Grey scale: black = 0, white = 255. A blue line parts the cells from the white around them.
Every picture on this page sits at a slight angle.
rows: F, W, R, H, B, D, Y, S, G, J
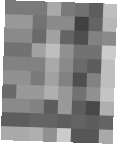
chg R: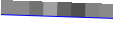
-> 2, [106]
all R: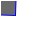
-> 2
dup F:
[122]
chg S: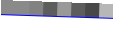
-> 7, [175]
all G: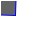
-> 2 3 5 7

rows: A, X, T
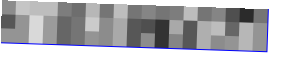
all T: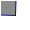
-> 7 10 15
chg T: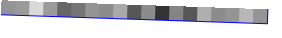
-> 1, [148]
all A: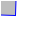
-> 2 3 8 13

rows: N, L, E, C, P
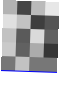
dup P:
[119]
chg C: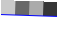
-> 1, [97]

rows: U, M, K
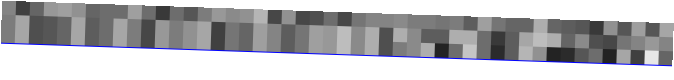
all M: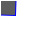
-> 6 20 30 31 36
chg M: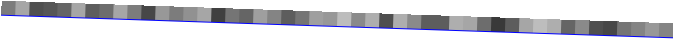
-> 33, [174]
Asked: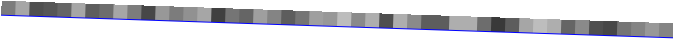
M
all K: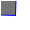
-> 16 21
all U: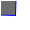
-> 7 8 10 12 23
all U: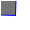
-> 25 31 35
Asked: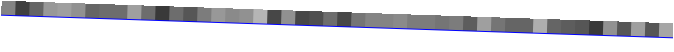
U

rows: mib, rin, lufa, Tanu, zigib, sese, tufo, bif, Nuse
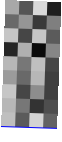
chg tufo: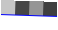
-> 2, [141]
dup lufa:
[198]
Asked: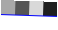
mib

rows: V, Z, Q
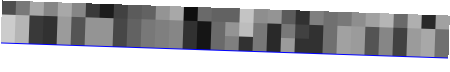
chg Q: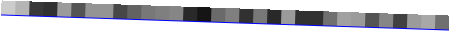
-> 13, [49]
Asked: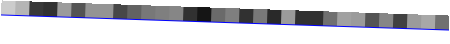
Q
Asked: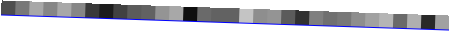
V

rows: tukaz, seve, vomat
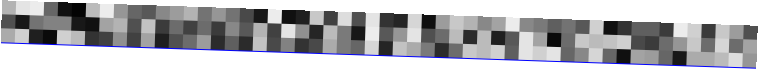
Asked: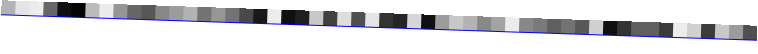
tukaz
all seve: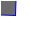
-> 12 14 31 40 47 50 52
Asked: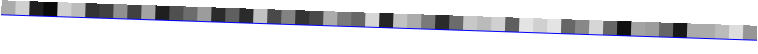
vomat
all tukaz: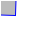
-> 6

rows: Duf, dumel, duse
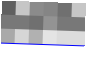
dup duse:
[220]
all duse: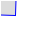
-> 4 5
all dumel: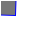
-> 0 1 4 5
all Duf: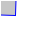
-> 1 5
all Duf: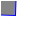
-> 3

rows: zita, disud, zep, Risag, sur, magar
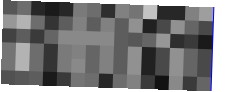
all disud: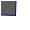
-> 4 6 8
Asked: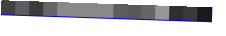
zep
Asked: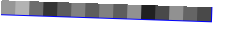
disud
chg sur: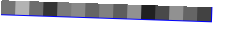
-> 14, [73]

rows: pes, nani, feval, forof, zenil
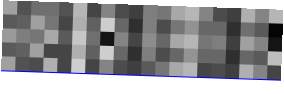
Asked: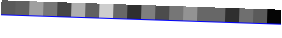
nani
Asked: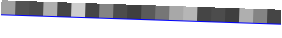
zenil
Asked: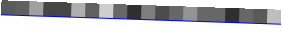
forof
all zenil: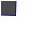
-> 2 8 15

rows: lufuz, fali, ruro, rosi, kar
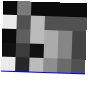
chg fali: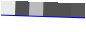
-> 5, [81]
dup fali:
[81]
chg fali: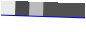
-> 1, [81]
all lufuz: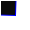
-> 0 2 3 4 5
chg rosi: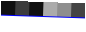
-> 4, [134]
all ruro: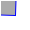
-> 3
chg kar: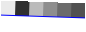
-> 1, [39]

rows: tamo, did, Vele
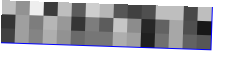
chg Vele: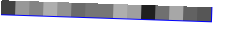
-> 1, [159]
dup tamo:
[190]
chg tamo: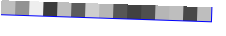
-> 11, [190]

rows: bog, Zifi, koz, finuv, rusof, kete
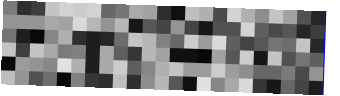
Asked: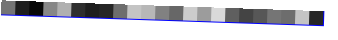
koz
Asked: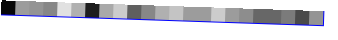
rusof
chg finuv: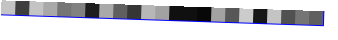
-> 4, [123]
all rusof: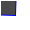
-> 21

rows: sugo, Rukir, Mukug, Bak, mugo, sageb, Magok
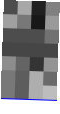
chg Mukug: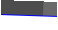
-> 3, [113]
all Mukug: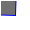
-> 3
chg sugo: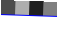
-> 1, [168]
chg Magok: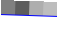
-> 0, [120]
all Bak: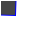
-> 0 1 2 3
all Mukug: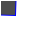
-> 0 1 2

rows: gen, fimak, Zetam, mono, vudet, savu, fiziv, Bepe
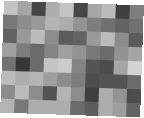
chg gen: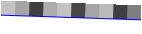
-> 2, [70]
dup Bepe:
[173]
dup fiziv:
[140]

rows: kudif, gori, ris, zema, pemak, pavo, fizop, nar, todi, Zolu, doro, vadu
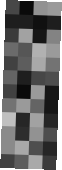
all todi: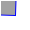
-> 2
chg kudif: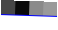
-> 2, [146]
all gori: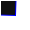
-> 2
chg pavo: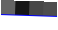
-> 1, [30]
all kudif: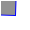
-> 2
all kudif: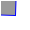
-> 3

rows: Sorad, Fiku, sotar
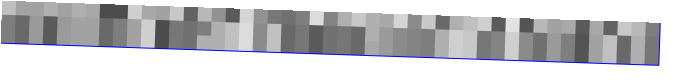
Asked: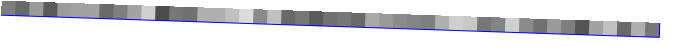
sotar
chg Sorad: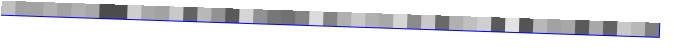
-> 21, [126]
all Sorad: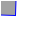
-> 1 2 4 11 39

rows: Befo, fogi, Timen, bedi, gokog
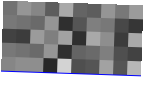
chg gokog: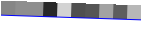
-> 8, [85]
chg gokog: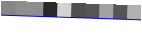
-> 9, [183]

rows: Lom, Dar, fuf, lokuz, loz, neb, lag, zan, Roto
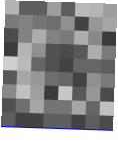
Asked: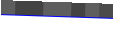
Roto
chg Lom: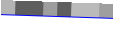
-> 6, [180]
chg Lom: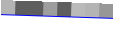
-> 7, [158]
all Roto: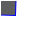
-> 0 3 4 6
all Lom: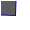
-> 1 2 4
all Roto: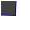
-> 1 2 5
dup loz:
[102]

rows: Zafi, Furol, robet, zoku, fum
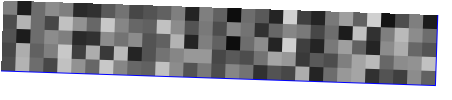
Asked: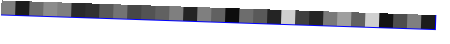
Zafi
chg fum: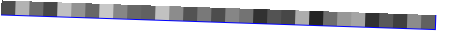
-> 27, [83]
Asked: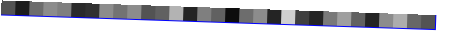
robet
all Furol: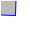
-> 28
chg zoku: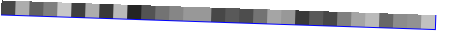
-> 23, [77]
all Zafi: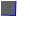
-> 11 15 25
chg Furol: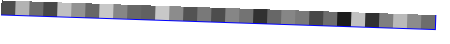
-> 11, [193]

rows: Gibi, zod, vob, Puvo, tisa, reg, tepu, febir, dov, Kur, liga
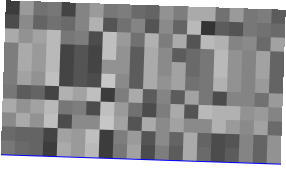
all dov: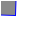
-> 0 5 6 11 13 14 17
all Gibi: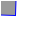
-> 1 6 16
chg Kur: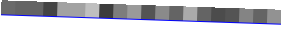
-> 5, [154]
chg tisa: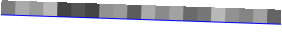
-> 8, [146]
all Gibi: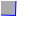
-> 13 14
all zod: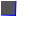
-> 7 10 16

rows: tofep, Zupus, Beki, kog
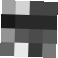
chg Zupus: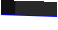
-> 0, [25]
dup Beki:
[87]
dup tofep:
[69]
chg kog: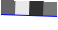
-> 2, [56]
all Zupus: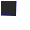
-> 1 2 3

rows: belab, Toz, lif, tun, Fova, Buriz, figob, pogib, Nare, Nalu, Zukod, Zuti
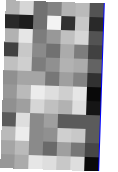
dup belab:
[178]
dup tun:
[65]
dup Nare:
[91]

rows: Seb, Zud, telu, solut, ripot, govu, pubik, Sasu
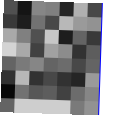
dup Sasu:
[206]
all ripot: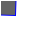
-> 0 3 6
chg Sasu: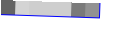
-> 1, [206]
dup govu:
[50]

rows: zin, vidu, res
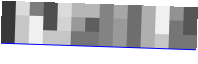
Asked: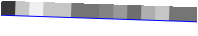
res
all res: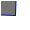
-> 5 6 12 13

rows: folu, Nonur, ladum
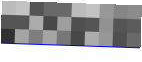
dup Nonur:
[85]
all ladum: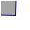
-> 1 3
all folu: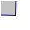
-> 1 6

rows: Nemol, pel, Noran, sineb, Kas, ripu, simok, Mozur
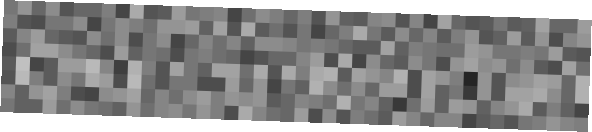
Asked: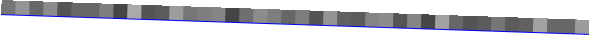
Nemol
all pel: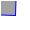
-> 15
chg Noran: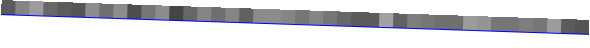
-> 22, [126]
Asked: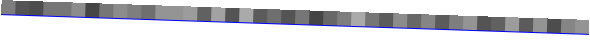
pel

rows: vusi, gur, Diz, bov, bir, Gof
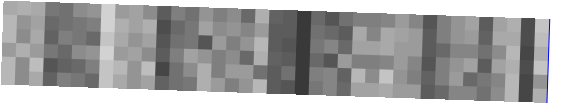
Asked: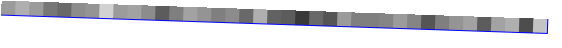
bov
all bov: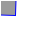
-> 0 2 8 24 28
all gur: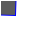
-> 19 20 24 30
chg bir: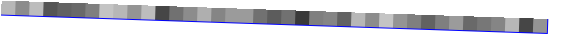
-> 15, [127]

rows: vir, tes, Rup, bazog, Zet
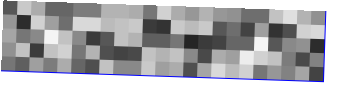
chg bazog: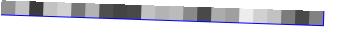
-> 12, [194]
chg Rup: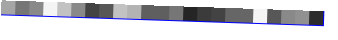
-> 6, [59]
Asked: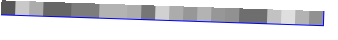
vir
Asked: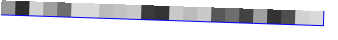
tes
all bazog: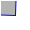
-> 6 11
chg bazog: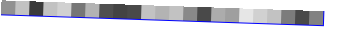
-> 17, [237]

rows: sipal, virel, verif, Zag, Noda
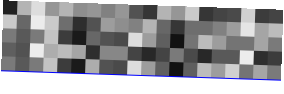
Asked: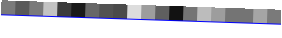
verif
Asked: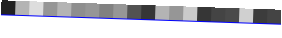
sipal
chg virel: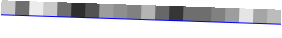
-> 1, [103]
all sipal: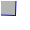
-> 1 4 11
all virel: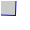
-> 0 3
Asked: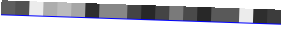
Zag

